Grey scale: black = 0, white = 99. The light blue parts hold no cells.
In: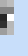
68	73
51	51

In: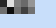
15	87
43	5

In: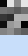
3	89
44	41

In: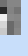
44	52
16	51

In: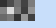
19	30
51	85

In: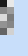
10	90
52	60

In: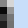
52	83
4	58
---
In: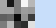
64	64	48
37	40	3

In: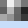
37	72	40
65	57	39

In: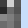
15	42	32
53	49	39

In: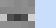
52	53	53
76	31	23

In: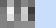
48	94	41
51	86	48

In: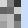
38	41	80
70	74	34
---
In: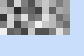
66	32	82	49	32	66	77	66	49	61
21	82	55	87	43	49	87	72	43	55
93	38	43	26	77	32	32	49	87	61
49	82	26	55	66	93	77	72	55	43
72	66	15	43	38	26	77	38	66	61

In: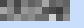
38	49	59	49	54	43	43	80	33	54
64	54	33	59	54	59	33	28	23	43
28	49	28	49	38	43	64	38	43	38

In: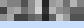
26	60	65	44	55	81	20	70	55	50	38	38
60	50	50	32	55	76	14	60	65	44	70	50
55	65	26	26	38	44	14	38	76	60	32	32

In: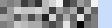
34	61	82	77	77	82	72	24	61	49	66	19	72	39
49	55	77	72	66	66	44	29	44	88	44	2	44	49
55	49	55	24	39	19	72	82	94	19	34	61	49	94
66	61	34	61	29	55	13	82	34	66	39	88	29	49

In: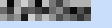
41	20	69	31	36	26	15	41	52	26	4	31	15
74	4	63	80	57	4	74	46	26	57	69	69	69
63	46	57	10	80	52	74	57	31	46	36	20	36

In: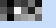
34	17	95	46	12	68
51	2	56	62	68	40
22	2	28	22	46	7

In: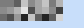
54	59	70	88	31	64	70	54	25
42	31	59	14	76	37	14	37	82
48	48	37	76	54	64	76	48	70
